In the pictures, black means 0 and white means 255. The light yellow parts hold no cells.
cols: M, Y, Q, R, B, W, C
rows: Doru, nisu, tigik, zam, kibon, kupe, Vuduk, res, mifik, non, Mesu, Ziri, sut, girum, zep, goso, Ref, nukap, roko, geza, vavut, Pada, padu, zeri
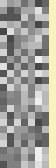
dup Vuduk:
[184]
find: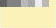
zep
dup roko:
[153]
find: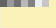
mifik
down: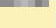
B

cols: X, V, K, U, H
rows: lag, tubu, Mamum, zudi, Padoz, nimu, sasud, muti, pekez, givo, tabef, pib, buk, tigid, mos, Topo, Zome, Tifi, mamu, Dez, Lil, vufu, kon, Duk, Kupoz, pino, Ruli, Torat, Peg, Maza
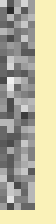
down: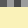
V
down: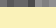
X

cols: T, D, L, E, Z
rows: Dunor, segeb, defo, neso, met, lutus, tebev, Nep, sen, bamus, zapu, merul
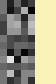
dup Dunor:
[33]
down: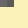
L
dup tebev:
[103]
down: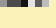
D
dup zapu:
[134]

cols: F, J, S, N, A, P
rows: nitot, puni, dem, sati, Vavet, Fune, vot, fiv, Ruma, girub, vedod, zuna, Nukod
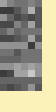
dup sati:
[72]
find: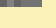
Vavet
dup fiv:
[115]
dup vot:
[146]
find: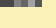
sati
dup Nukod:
[87]
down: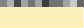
A

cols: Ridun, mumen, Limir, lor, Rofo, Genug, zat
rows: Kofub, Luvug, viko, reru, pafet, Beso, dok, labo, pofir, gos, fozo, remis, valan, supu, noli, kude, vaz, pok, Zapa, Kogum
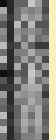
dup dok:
[58]
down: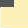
lor
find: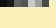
fozo
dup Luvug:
[143]
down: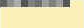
lor

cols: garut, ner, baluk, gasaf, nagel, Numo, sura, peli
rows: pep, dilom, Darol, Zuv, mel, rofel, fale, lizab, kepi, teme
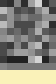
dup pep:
[46]
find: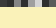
pep
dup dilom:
[74]
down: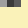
sura
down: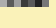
sura
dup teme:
[119]
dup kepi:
[34]

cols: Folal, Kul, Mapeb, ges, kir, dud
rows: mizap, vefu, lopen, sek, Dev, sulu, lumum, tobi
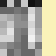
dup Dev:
[227]
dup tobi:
[104]
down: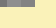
Mapeb
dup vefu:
[104]
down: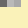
Folal

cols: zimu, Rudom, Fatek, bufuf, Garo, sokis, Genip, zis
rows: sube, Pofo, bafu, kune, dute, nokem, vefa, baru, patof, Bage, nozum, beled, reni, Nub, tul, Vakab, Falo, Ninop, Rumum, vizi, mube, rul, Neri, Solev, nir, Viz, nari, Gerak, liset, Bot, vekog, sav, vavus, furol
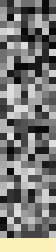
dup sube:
[112]
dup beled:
[128]

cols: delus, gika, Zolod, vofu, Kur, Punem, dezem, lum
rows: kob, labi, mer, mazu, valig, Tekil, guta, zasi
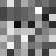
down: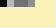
Zolod
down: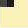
dezem

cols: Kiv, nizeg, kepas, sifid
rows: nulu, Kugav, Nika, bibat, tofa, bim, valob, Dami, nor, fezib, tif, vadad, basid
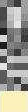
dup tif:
[202]
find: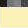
tofa

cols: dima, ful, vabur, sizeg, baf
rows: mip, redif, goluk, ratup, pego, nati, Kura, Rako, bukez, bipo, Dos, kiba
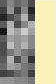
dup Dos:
[65]
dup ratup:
[177]
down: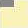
baf
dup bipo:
[105]
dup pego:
[161]

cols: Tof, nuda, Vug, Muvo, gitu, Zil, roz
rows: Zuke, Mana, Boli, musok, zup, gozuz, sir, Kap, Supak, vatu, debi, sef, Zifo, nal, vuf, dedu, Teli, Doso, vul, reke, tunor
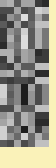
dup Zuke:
[164]
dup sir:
[118]
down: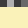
nuda
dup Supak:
[59]
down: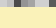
Tof
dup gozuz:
[176]
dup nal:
[133]

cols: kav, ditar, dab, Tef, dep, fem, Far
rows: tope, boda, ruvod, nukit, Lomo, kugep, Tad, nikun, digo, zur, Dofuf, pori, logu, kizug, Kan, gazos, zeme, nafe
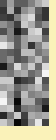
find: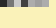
zeme
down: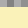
dep
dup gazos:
[118]

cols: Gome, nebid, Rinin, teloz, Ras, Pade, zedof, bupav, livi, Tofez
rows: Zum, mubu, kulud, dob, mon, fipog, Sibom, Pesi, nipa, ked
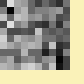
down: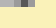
teloz
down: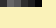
livi
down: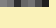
zedof
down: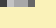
Pade

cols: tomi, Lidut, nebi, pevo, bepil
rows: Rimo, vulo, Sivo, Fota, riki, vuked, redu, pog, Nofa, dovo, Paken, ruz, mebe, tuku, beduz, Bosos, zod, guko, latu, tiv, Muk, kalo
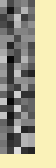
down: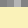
pevo
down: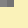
tomi
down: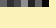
Lidut
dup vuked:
[143]

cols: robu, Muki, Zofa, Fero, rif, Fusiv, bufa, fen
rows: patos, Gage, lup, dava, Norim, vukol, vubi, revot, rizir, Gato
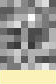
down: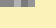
Fero
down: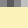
Muki
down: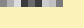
Zofa
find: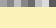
patos
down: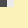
bufa
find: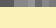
Gage
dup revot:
[177]

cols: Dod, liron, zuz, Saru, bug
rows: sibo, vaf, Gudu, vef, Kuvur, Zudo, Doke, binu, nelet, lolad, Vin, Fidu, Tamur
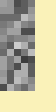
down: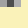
zuz
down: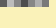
Saru
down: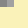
liron

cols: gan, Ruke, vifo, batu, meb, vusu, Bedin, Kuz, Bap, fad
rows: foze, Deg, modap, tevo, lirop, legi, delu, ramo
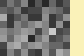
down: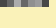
gan
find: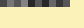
foze
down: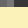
Kuz

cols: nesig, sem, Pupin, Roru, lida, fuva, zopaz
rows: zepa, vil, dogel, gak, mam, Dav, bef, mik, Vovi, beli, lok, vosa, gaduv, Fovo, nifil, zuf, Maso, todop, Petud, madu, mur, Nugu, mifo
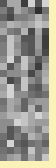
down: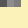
lida
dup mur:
[100]

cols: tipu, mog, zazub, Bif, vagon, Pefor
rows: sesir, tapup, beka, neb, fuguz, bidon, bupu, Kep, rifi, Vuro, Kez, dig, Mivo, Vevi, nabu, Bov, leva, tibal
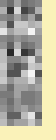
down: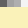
vagon
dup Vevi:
[122]
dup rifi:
[134]
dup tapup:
[175]

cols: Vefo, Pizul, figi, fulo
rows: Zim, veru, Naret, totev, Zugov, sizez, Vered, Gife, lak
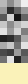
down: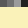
figi
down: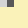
figi
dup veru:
[155]
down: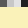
Vefo

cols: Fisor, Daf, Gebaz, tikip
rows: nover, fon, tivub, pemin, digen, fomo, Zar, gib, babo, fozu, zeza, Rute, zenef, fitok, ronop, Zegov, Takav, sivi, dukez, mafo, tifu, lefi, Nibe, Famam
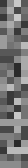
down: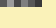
Fisor
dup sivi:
[156]
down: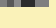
Gebaz
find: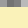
Zar
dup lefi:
[186]
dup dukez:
[72]
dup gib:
[88]

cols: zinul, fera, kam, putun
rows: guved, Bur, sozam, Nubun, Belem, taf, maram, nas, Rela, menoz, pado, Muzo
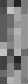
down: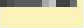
zinul
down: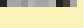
kam
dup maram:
[166]
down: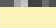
zinul

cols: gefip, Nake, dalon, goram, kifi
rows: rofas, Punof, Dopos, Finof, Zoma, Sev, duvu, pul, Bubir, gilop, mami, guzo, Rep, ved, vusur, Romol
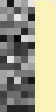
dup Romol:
[35]
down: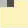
dalon
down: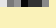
dalon

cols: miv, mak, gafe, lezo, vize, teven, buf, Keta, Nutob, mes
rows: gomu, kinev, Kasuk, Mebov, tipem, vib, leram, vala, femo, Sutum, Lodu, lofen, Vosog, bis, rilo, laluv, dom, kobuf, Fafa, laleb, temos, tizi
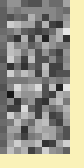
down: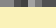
teven
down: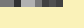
Nutob
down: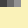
Keta

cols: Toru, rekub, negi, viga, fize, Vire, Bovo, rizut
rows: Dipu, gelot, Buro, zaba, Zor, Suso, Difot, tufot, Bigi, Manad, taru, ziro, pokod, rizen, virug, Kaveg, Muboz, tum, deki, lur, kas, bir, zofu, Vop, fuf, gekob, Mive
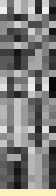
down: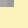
viga
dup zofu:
[167]
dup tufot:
[61]
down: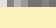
Bovo
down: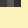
Vire

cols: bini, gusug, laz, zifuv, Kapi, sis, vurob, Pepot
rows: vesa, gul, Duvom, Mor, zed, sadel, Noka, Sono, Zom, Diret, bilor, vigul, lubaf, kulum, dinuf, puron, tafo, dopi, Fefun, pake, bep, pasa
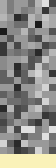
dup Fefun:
[223]
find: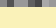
sadel
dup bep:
[153]
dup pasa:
[153]
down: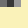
vurob

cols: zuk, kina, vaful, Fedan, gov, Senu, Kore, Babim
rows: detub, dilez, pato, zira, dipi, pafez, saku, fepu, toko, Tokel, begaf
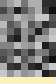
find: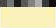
dilez
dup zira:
[88]
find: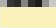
Tokel
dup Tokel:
[44]
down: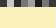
Kore

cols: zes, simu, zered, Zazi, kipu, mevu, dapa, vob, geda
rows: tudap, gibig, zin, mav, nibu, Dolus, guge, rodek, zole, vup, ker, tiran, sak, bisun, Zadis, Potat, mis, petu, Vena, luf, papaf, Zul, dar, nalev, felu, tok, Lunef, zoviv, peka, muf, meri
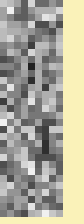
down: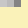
geda
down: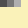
mevu
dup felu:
[94]
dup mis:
[119]

